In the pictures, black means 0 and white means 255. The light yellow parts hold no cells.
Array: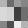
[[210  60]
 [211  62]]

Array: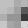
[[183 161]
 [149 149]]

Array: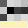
[[  2  62]
 [216 199]]

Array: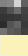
[[ 81 107]
 [ 54  57]]

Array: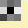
[[  2 238]
 [134 119]]

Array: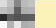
[[179  96]
 [ 94  83]]
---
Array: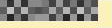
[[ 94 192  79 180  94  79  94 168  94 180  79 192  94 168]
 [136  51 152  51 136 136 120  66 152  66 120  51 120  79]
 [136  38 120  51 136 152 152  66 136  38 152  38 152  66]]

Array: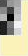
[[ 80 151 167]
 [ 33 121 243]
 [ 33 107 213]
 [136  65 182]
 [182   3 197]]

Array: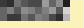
[[101 127  87 141 127 101 127 155  87 210]
 [101  58  58 114  87 127 114  73  46 182]
 [ 58  46 114  87  73  73 155 101 141  31]]

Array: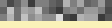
[[ 99 193 112 166 154 193 112  85  59 127 141 112 154 154 127  73]
 [127 179 112 193 141 166 141 141 219  73  59 179 166 166  59  85]
 [127  73  99 141  59 127 127  99  85 179 127 166  99 112 154  85]]

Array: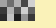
[[ 42 194  29 149  57]
 [ 57 178  83 208  98]
 [162 110 178  71 208]]

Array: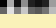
[[101 224 127 199 101  88 115 187]
 [  3 171  18 141  33  18  33 157]]

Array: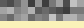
[[163 178 132 147 178  91 106  91  76  61 120 120]
 [132 106 147 163 106 132 120 194 120 178 178 147]
 [ 91  76 106 147  61 147  61 120 163  76 194 163]]

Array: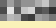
[[ 75 228  90 197 212  75  90  49]
 [130 185 173  75  61 159 146 118]
 [104 159 118 146 146 173 197 130]]

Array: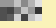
[[152 152 195 138 180 225]
 [ 80  94 210  68 195 225]
 [ 80  68 122 195 152  52]]
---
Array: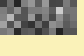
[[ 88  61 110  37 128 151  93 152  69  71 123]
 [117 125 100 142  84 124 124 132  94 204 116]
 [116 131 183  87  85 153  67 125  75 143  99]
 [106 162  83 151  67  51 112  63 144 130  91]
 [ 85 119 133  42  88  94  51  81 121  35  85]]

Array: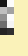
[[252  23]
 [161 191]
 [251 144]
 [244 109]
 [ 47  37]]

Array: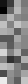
[[120  19  60 169]
 [133   2 105 183]
 [127 133 181 136]
 [168 192 132 196]
 [145 174 165  96]
 [134  87  88 167]
 [134 148  92 144]
 [ 98 214 131 178]
 [175 132  49  75]
 [100 191 178 129]
 [164  76 144 124]
 [196 235 137  95]]

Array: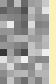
[[199 155 106 191 105 157 164]
 [227  97 118 114  81 190 153]
 [152 141 132 128 111 174 145]
 [135 183 235 120  99 220 128]
 [150 148 149 121 113 180 145]
 [186 122 164 180 182 158 155]
 [181 150 145 131 121 194 164]
 [238  55 159 107  73 198 192]
 [137 226 170 190 240 152 134]
 [172 170 216 142 127 139 212]
 [181 141 167 181 184 147 181]
 [176 126 196 138 109 164 129]]

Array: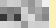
[[239 188 206 203 171 150 189]
 [144 134 123 130 209 155 170]
 [134  53 130  60 203 219 159]
 [207 215 212 204 153 208 205]]

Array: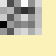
[[213 226  77 151 251 145]
 [186 167 182  85  48  73]
 [191 203  92 165 217 152]
 [191   5 155 125 140 121]
 [208 150  87 198 215 172]]

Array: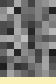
[[167  68  80 170 116  67 132 145]
 [ 35 139 190  35 113 110 130 104]
 [136 155 112 155  99  96 129  91]
 [124  77  83 159  85  62  92 149]
 [182  75  42 170 137  39 126 146]
 [100 163 172 149 192  70 109  86]
 [171  76  54 176 133  46 131 139]
 [ 28 108 169  36 139 119  66 133]
 [ 69  67 102 130 111 139  73 163]
 [ 87  30 126  51  62 108 127 165]
 [108  89 162 126 102  84 125 147]]

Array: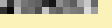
[[104 171  49 157 117 105  96  45  22 142 113  93 164 199]
 [156  48   9 184 105 113  77 196 110  96 135 123 118 217]]
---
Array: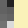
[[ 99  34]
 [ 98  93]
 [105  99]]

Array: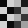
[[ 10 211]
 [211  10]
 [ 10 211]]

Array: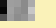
[[ 18 158]
 [  6 161]
 [ 83 157]]

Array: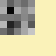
[[158  97]
 [174   6]
 [120 118]]

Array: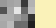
[[153 163]
 [ 83 170]
 [173 172]]

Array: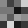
[[137  65]
 [119 120]
 [145  92]]
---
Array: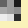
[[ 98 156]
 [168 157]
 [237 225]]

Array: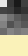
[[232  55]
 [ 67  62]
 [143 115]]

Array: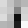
[[218 194]
 [210 200]
 [220 186]]

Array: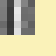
[[127  68]
 [124  60]
 [123  60]]

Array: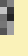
[[ 90 132]
 [196  56]
 [111  35]]

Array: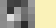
[[140  66]
 [145  53]
 [138 223]]

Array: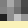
[[126 169]
 [131 144]
 [ 33 142]]

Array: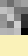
[[143 110]
 [193 179]
 [146 199]]

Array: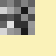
[[112 132]
 [210 169]
 [ 70  86]]
